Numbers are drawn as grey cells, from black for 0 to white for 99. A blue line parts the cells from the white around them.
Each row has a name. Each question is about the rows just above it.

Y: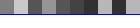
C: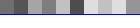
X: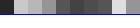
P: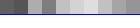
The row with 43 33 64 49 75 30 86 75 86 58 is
C
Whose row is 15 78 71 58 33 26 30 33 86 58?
X
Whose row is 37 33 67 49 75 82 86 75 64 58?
P

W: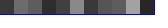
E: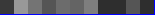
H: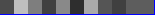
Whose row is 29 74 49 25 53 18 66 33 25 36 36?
H
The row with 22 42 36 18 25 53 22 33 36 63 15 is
W

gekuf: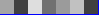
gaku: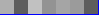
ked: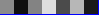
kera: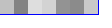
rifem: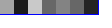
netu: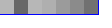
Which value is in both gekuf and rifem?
64
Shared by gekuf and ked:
86

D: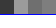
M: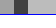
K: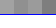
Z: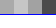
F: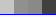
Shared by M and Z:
63
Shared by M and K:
63
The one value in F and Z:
77
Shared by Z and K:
63
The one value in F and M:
25

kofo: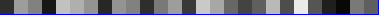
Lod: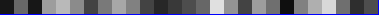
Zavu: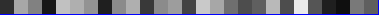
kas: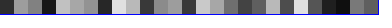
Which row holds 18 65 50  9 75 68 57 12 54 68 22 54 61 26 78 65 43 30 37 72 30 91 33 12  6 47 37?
Zavu
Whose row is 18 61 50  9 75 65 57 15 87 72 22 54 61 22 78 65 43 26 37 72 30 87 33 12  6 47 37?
kas
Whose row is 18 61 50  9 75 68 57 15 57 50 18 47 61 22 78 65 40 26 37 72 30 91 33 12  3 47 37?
kofo

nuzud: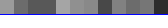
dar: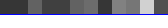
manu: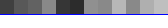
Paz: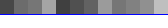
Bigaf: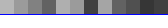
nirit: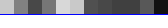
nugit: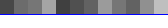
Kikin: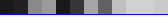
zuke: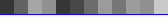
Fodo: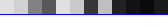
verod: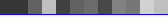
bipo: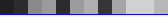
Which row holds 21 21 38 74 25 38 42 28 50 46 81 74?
verod
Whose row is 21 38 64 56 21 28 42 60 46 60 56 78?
zuke

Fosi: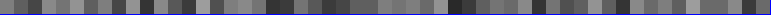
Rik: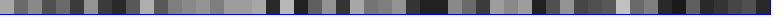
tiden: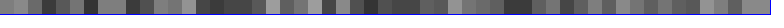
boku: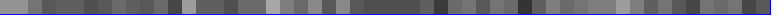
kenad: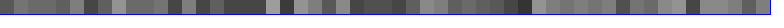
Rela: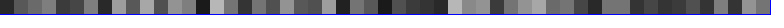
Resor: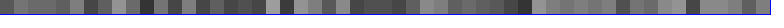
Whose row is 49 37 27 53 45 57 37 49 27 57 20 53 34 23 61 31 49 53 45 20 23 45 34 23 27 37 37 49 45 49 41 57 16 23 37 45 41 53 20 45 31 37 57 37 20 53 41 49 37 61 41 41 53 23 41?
Fosi
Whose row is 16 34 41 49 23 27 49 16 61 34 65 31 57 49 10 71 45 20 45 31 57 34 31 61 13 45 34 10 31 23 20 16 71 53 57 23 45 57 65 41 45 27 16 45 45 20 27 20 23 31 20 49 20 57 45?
Rela

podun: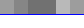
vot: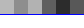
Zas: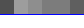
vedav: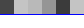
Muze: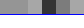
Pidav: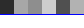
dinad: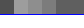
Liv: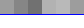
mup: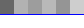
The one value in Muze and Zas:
48
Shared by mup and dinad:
61

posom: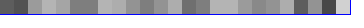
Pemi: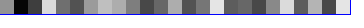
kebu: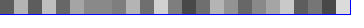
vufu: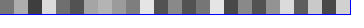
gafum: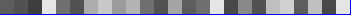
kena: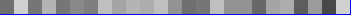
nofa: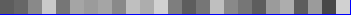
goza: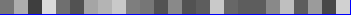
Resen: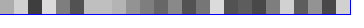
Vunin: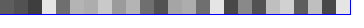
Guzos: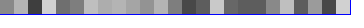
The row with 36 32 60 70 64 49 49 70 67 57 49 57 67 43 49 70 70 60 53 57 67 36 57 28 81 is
posom
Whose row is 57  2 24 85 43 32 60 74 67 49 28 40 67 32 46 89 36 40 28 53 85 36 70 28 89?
Pemi
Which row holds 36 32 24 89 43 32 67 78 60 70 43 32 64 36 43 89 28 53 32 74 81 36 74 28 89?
gafum
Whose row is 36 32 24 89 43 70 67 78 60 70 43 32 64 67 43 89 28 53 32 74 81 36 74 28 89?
Vunin

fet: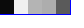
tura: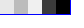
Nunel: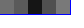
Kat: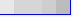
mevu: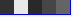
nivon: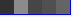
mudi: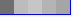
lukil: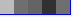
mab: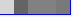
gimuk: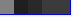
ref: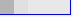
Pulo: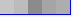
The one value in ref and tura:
90
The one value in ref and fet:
70
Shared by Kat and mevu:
90
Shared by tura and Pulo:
73
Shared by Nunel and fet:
35

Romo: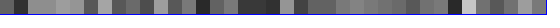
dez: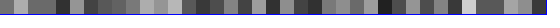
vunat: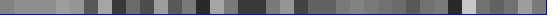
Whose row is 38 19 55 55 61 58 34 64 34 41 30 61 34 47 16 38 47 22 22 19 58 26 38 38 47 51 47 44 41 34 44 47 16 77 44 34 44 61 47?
Romo
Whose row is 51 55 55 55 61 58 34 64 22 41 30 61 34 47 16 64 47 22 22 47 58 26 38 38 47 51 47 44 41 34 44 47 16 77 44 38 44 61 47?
vunat
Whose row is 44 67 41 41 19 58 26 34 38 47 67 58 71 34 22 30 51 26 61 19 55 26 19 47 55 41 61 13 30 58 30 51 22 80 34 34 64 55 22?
dez

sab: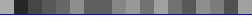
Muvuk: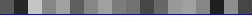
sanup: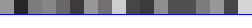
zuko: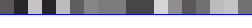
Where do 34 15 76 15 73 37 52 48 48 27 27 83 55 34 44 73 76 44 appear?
zuko
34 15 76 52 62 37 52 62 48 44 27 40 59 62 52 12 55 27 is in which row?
Muvuk
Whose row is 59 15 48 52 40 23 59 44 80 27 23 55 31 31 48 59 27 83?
sanup

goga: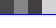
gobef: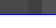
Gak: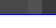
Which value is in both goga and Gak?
28
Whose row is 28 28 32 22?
Gak
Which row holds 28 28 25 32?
gobef
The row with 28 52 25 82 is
goga

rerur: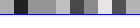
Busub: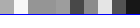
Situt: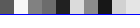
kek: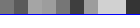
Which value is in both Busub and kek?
61
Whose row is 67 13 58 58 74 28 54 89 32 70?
rerur
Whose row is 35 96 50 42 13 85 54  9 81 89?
Situt

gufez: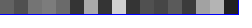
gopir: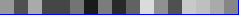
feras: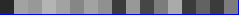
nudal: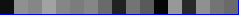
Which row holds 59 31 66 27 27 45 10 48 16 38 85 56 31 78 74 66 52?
gopir
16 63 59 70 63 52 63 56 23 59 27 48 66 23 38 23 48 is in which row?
feras

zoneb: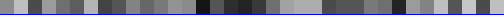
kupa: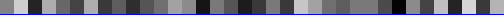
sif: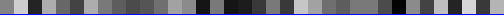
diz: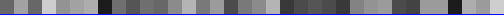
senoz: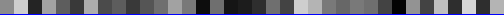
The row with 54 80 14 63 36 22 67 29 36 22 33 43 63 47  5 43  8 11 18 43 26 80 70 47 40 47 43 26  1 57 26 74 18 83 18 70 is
senoz
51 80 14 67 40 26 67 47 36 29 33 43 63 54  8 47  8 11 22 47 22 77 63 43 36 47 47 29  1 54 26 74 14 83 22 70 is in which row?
sif

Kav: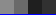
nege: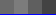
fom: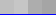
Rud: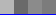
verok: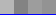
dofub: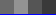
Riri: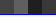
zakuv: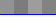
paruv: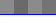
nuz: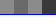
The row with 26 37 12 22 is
Riri
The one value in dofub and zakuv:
57
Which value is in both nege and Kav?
41
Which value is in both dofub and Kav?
41
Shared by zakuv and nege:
48
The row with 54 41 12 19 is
Kav

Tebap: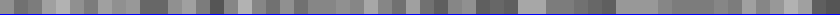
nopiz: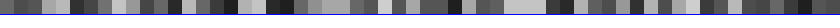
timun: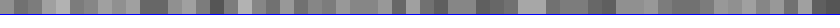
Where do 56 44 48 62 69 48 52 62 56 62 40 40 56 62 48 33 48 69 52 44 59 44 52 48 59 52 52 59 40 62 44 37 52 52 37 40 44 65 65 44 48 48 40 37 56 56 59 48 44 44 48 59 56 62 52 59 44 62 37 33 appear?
timun
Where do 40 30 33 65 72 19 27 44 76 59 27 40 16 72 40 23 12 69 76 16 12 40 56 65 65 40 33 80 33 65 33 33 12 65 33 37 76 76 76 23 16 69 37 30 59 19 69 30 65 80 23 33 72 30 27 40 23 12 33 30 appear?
nopiz

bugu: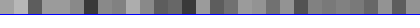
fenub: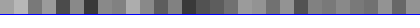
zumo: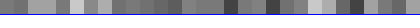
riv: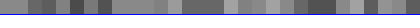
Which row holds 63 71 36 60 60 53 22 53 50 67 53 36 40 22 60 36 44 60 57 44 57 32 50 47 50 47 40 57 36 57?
bugu
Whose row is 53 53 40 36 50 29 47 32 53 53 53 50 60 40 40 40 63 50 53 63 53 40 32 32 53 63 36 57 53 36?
riv
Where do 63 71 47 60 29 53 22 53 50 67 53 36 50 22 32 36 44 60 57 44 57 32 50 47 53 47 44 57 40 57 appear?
fenub
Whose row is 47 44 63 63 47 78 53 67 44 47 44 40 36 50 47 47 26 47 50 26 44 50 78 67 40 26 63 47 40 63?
zumo

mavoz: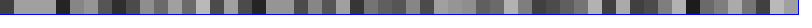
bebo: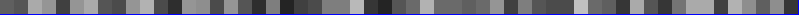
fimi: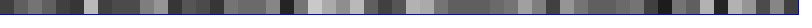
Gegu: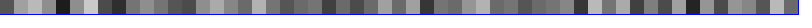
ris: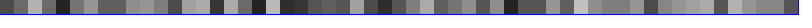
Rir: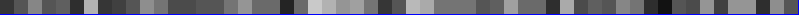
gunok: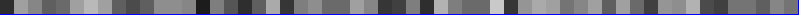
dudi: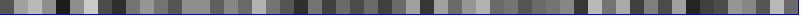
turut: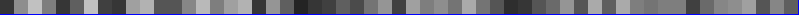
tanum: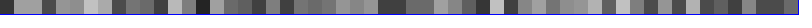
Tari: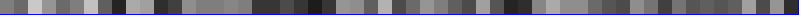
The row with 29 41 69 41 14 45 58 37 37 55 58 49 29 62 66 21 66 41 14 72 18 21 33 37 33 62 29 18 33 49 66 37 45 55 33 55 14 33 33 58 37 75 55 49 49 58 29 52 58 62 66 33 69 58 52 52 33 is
ris
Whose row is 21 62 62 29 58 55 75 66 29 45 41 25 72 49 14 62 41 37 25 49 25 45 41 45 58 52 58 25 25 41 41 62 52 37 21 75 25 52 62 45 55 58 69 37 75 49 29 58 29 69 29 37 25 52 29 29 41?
tanum
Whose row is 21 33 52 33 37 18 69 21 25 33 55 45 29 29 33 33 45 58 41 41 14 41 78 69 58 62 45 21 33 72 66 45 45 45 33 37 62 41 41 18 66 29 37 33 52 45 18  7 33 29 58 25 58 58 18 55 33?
Rir

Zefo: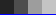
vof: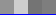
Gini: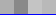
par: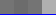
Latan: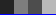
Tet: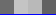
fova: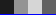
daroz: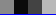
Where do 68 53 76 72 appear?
Gini
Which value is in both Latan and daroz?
72
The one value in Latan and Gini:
72
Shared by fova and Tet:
38
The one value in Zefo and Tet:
76
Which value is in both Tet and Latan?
72
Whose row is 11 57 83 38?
fova

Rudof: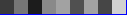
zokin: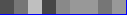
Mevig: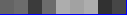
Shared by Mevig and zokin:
27
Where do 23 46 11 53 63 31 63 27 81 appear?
Rudof
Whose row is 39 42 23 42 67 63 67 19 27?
Mevig

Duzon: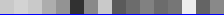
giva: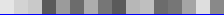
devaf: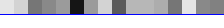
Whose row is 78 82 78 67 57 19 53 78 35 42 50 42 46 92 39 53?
Duzon
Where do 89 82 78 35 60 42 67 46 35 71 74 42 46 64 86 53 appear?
giva

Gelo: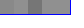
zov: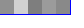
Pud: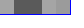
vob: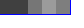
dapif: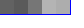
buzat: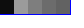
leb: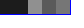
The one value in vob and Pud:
60
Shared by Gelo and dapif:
46
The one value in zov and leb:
56
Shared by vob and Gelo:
46
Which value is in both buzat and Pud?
60
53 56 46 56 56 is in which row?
Gelo
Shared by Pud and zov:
60

